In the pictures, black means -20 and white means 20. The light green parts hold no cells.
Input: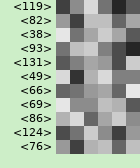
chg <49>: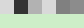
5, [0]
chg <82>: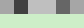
0, [4]
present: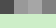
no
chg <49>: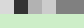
3, [14]
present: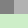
no
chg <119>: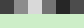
5, [-6]

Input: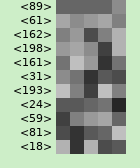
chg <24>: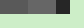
3, [-2]
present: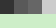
no
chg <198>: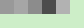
3, [-10]
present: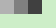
no
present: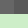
no
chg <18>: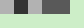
3, [-8]

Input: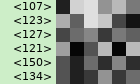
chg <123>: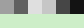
0, [7]
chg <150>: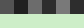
4, [1]
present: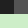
no
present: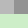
no
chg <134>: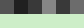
3, [3]
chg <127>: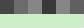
4, [-1]
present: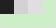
yes

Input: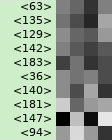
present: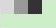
yes
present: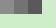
no
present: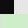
yes
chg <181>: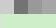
1, [-4]
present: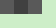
yes
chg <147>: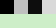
3, [16]

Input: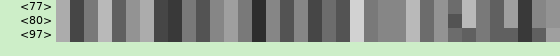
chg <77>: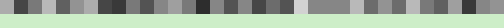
22, [-1]
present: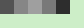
yes

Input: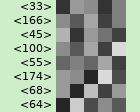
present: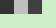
no
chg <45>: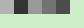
4, [-10]
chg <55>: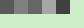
0, [-4]
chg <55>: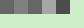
4, [-10]

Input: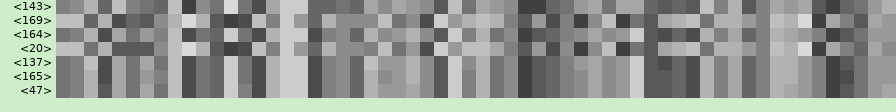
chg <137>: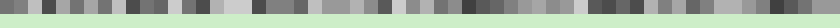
20, [2]
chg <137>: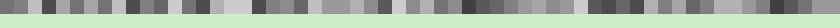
10, [-2]
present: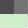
yes
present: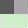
yes
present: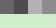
no
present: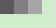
yes

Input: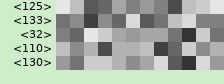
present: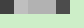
no
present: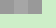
no
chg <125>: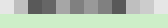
8, [-8]

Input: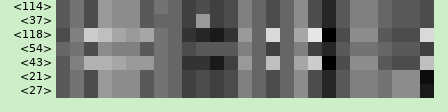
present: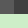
yes
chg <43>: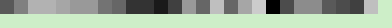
25, [-8]

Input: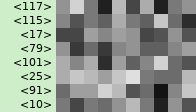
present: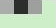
yes
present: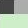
yes

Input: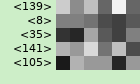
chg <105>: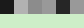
2, [4]
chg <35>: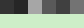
5, [0]
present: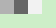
no

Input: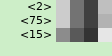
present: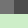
no
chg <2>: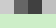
1, [-2]
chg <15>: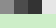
1, [-6]
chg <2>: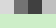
0, [12]
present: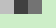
no
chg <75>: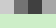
3, [8]

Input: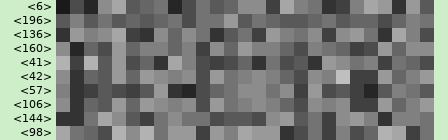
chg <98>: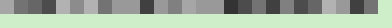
24, [6]
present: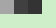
yes
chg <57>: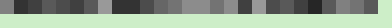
9, [-14]
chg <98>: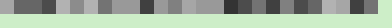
1, [-2]

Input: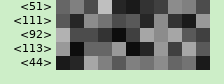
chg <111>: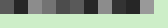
9, [-16]
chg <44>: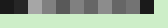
6, [-2]

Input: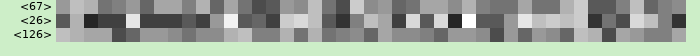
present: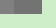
yes
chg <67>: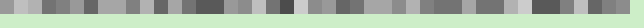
14, [-8]
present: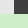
yes
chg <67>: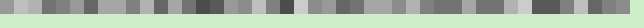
19, [-2]
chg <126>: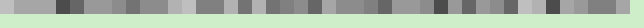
1, [8]
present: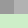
no
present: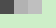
no

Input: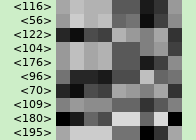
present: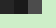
yes
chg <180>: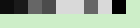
0, [-20]
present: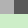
yes

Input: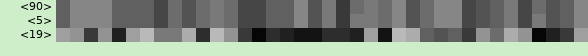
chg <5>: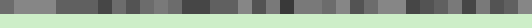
0, [-5]
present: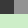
yes
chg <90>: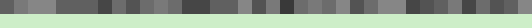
1, [1]

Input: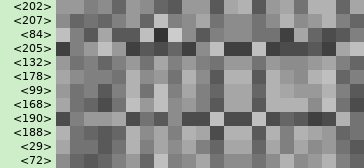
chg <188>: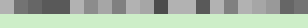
4, [-4]
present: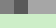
yes
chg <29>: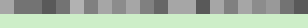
14, [-4]

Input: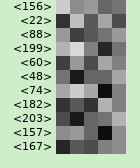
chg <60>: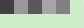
2, [-8]
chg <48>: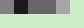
0, [-2]

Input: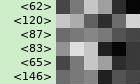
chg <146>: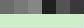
5, [-9]
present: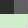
no
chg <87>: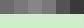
5, [-9]
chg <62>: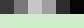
0, [-9]

